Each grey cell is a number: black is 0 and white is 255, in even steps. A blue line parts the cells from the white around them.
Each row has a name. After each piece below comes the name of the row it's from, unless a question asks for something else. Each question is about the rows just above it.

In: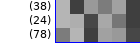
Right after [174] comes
[71]
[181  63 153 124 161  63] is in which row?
(38)
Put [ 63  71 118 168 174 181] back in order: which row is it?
(24)
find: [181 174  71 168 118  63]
(24)
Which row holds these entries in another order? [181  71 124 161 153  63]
(78)

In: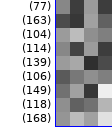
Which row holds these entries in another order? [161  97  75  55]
(163)
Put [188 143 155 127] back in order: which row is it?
(104)
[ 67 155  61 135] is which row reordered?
(114)
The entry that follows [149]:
[188]
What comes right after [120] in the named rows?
[143]
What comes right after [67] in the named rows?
[155]

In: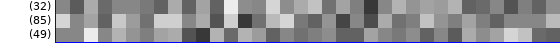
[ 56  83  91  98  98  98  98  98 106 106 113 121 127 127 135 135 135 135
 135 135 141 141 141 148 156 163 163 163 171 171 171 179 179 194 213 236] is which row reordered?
(32)
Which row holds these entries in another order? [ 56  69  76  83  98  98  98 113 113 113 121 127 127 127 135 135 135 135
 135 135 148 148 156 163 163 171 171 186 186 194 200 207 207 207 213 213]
(85)

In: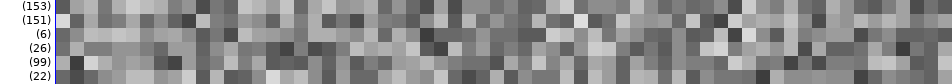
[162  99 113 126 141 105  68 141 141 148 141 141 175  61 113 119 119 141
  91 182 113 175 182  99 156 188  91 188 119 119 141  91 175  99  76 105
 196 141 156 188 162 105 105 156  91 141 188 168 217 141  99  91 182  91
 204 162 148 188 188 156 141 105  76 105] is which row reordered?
(22)
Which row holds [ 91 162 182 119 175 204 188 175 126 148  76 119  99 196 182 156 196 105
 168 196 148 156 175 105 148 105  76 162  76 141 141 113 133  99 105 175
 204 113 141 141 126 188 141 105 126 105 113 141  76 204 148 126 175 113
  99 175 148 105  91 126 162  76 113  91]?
(153)
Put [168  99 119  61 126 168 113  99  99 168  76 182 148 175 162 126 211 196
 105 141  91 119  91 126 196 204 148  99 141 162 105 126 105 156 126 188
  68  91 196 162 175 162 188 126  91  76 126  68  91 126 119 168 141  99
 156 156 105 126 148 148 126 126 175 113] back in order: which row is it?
(26)
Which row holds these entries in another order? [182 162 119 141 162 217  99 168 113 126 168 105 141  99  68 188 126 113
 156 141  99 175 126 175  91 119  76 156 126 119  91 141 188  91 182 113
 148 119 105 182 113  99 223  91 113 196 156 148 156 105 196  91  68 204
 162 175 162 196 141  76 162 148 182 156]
(151)
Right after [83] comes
[168]
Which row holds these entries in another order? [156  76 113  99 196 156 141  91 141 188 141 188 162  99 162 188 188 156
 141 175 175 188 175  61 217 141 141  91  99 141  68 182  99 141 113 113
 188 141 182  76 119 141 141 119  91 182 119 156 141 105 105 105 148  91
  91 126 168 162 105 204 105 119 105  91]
(6)

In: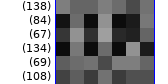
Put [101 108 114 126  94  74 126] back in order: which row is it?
(69)
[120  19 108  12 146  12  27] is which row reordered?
(84)

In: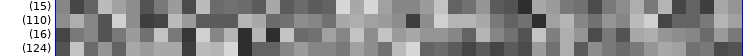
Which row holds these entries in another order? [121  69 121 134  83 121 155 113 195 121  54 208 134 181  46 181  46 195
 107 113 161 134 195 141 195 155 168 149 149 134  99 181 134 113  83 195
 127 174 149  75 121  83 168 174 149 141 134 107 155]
(16)
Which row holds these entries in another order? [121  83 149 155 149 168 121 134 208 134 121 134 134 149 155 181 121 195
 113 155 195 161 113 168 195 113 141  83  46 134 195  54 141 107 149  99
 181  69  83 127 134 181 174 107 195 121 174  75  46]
(16)
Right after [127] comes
[174]

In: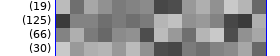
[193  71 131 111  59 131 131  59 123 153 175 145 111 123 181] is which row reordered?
(125)
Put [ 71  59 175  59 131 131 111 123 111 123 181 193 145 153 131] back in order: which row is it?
(125)
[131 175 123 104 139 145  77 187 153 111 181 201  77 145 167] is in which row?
(66)
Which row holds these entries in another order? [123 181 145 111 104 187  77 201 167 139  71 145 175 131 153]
(19)
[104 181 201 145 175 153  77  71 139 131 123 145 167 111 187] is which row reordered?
(19)

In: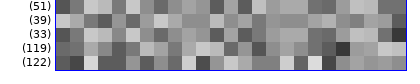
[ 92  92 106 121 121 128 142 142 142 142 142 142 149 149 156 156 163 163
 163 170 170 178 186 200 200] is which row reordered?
(39)
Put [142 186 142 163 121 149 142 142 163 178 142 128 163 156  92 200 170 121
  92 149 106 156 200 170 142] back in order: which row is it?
(39)
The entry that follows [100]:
[220]
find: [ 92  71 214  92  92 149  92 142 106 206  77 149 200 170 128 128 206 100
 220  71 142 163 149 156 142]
(122)
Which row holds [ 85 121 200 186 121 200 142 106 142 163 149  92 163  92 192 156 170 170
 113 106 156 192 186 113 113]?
(51)
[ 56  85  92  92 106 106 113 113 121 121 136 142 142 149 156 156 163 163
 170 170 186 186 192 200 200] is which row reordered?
(33)

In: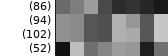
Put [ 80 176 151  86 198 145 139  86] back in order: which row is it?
(94)
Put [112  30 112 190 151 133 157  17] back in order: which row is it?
(52)
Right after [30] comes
[112]

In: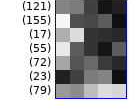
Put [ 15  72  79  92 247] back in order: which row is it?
(155)
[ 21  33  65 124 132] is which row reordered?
(121)
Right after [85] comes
[105]
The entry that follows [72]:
[92]

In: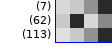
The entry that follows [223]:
[201]
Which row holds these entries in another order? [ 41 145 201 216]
(7)
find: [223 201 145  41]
(113)
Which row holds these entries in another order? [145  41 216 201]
(7)

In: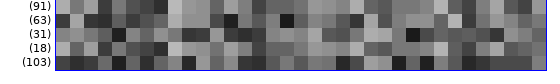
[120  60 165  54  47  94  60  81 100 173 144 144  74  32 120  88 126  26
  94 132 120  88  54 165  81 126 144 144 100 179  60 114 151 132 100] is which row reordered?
(63)
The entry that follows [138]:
[54]
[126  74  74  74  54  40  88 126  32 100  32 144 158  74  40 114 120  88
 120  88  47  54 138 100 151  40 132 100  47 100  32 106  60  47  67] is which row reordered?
(103)
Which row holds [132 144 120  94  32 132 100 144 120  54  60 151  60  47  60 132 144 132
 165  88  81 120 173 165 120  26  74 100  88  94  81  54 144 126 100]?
(31)
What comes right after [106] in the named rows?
[32]

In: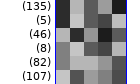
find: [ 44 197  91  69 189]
(5)
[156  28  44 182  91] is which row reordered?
(135)
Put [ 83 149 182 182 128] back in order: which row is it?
(82)
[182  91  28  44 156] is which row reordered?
(135)

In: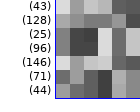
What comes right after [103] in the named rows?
[89]
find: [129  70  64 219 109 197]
(25)
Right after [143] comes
[123]
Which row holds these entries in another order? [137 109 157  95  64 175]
(71)

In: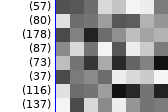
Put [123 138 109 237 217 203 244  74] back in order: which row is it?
(37)
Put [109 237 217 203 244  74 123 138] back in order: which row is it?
(37)
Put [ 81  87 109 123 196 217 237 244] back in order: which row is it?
(57)
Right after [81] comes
[87]
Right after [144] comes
[190]
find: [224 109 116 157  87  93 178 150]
(80)

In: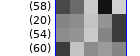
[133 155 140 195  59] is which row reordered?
(60)
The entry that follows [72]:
[106]
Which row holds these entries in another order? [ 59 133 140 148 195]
(20)

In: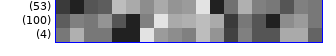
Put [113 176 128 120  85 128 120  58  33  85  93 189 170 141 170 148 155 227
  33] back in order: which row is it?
(53)
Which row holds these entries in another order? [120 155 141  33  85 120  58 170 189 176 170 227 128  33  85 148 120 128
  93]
(100)
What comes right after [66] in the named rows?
[128]
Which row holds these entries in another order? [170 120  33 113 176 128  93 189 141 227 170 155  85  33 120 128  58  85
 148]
(53)

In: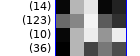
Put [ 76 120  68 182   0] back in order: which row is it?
(36)
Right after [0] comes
[182]
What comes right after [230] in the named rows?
[7]

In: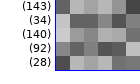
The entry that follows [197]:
[99]
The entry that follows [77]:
[183]
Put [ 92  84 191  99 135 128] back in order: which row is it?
(92)
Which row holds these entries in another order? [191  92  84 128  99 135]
(92)
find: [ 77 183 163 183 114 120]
(28)
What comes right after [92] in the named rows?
[191]

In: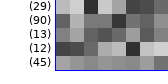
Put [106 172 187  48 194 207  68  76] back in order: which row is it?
(12)
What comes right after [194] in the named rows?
[207]

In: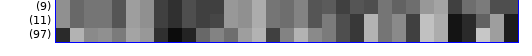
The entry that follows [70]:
[152]
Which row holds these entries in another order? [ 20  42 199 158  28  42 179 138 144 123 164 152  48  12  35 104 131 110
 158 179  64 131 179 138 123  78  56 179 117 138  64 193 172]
(97)

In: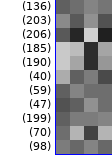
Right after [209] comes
[32]
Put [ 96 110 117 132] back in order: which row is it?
(136)
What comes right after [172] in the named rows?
[96]

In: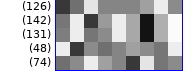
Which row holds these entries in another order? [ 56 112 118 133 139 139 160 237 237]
(48)
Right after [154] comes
[237]
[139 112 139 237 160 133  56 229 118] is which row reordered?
(74)
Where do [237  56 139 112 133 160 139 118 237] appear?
(48)
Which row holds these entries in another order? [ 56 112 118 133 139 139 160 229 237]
(74)
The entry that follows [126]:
[237]
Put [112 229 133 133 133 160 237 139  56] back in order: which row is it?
(126)

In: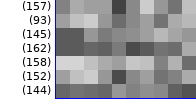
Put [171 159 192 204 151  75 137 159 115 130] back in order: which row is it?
(152)
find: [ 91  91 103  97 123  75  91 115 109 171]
(162)
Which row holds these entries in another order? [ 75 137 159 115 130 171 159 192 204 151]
(152)
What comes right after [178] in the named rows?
[109]

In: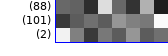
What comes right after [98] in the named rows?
[45]
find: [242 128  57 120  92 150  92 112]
(2)
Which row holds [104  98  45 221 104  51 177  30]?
(88)
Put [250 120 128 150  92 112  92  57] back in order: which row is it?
(101)

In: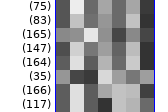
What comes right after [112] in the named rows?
[150]
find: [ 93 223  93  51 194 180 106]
(117)
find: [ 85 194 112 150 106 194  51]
(83)
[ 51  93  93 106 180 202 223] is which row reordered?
(164)
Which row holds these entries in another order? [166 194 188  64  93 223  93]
(166)
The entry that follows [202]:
[51]

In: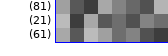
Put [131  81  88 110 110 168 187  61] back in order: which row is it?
(21)
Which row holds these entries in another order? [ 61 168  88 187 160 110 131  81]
(61)
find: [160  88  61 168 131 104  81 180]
(81)
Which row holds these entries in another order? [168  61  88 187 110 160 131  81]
(61)
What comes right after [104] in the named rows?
[81]

